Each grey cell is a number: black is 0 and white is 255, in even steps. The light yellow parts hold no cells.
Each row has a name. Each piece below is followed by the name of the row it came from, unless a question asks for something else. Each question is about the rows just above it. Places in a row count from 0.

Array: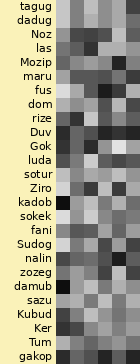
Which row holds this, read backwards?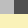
Noz
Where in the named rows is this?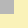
dom, 4
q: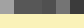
maru

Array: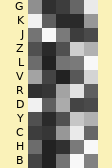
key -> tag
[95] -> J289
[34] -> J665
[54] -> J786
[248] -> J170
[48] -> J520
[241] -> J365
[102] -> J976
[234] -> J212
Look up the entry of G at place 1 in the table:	J520
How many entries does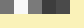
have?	5

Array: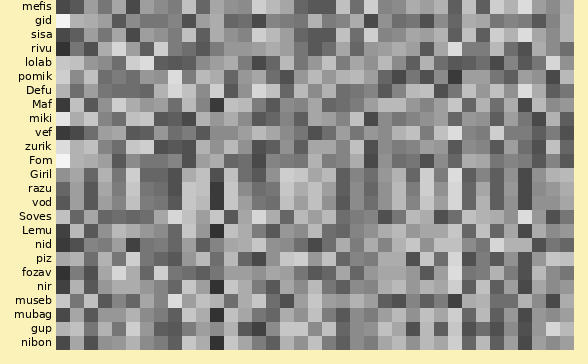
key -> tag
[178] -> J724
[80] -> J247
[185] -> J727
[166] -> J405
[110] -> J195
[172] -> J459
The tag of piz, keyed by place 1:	J724
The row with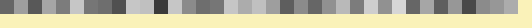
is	razu
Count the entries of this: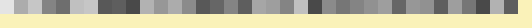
37

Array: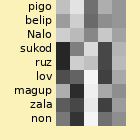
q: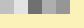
pigo
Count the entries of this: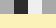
4
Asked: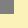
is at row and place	sukod, 1
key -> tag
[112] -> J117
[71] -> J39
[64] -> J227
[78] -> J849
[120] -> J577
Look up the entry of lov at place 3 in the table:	J227
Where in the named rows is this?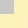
Nalo, 3
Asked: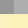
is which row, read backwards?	pigo

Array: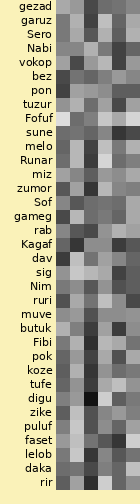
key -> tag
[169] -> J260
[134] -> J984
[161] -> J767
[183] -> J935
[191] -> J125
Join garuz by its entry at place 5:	J260
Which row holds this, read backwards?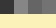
sune
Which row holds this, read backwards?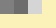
Runar
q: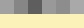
miz
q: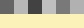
melo
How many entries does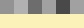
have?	6

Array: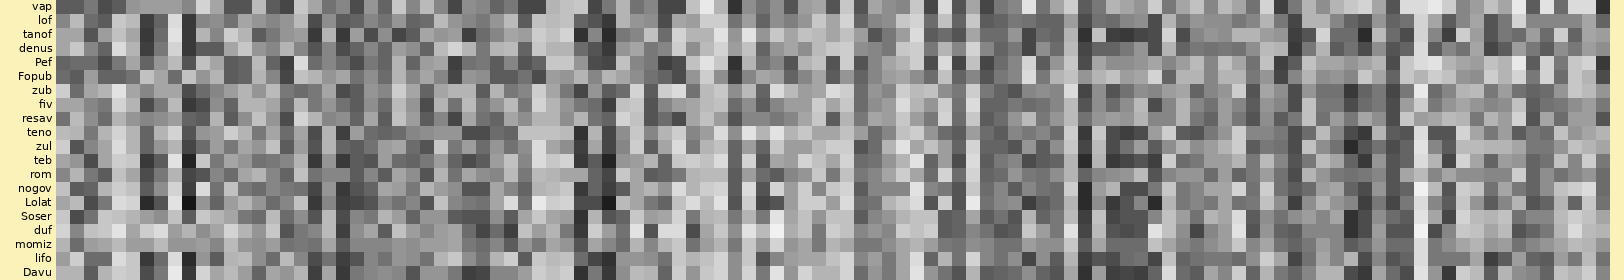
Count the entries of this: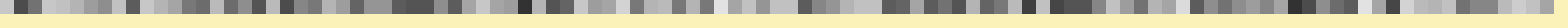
111
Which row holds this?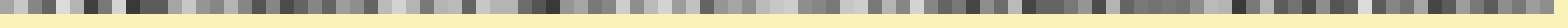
denus
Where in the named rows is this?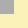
duf, 52
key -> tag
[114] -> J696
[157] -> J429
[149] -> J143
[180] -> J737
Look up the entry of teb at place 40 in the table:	J143
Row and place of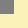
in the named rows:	lof, 52
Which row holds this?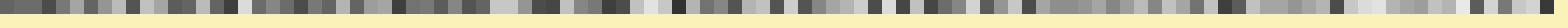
Pef

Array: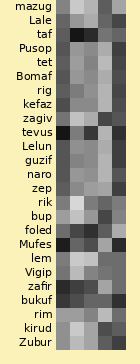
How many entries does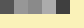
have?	5
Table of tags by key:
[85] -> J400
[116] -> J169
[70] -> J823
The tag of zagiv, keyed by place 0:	J169
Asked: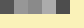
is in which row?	Bomaf
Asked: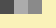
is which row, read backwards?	Bomaf
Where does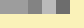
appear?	rim
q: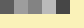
tet

